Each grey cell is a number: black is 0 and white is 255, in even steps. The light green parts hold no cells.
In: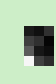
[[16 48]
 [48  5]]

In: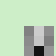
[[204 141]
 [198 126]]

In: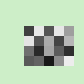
[[231  84]
 [ 85 171]]

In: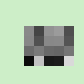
[[ 69 146]
 [ 81 136]]

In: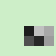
[[192 168]
 [ 39 156]]

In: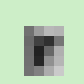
[[156 184]
 [ 65  48]]
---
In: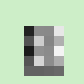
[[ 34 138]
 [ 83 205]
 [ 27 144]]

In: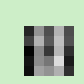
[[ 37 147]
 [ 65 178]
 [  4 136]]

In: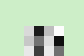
[[217  27]
 [199 115]
 [232  62]]

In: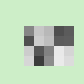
[[134 198]
 [ 80 205]
 [204  87]]

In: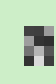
[[ 65  63]
 [158  52]
 [115 181]]

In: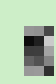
[[149 145]
 [ 12  32]
 [ 61  62]]

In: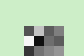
[[ 83 195]
 [247  15]
 [ 54 114]]

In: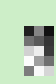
[[ 32 133]
 [113  90]
 [209 237]]

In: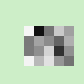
[[246  17]
 [121 163]
 [122 143]]
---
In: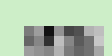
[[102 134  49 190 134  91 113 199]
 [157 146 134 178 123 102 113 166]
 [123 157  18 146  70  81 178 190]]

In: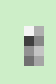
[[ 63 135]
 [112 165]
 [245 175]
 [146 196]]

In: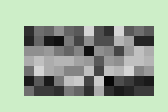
[[111  59  59  47 121 101  47 172  47  26  36  59  59]
 [ 26  89  26 121 192 202  69 202   7  78  59  36  26]
 [ 36 101  26  16 121  69 143  78  78 181 162  36  36]
 [ 47 111 101 143 101  89 213  78  47 213  89 111  89]
 [143 143 153 121 101 132  16 143 132  69 153 192 172]
 [172 192 172 181 181 162 153  89 153 143 192 192 181]
 [111 213 172 162 132 132 192  69 192 181 213 132 153]]

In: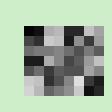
[[  5  17 174 184  39  39 193 163]
 [ 28  28 174 133  70  92 154 193]
 [ 70  49 202 193  28 143  58 154]
 [ 81 110  58  92  81  81 163 133]
 [110 122 122 133 110  81 122  92]
 [211 184 101 122 143 202  17  39]
 [202 193  49  81 133 222  58  28]]

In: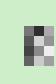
[[118  46 170]
 [ 67 138 238]
 [ 98 202 159]
 [ 89 211 148]]

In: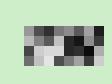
[[152  79  48 121 140  89 162  30]
 [184 130  89 193  39  21 140  58]
 [110 193 228  79 121 162  58 205]
 [ 70 205 217 217  39  48  12 173]]
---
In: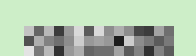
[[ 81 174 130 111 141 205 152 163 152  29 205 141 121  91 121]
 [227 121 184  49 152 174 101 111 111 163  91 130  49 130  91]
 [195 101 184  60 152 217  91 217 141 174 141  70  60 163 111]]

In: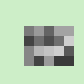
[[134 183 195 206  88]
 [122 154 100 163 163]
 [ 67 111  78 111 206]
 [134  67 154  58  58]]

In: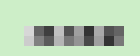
[[204 129  91 181 120 148  73 159  51 120]
 [215 100  63 192  82 159  51 169  82 100]]

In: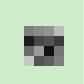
[[107 156  17 117]
 [126 138 147 187]
 [199  83  95 126]
 [ 28  71  83  60]]

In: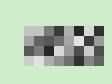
[[204 226 174 144 111  49 133  99]
 [195 195 122  59 174  39 216  49]
 [ 87 122  39 216 154  78 204  78]
 [164  99  87 111 164 226  59 154]]

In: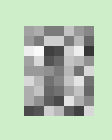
[[238 249  64  74 207 238  54]
 [162 216  84 103 195 183 144]
 [173 195 103 114 162 195 103]
 [216 183 114 135 195 228 114]
 [162 173 123 123 195 153 135]
 [153 153 144 123 183 114 216]
 [173 144  93  74 228 173 135]
 [153 123 207 207 123 183 103]
 [ 74  84 207 183  93  64 216]]
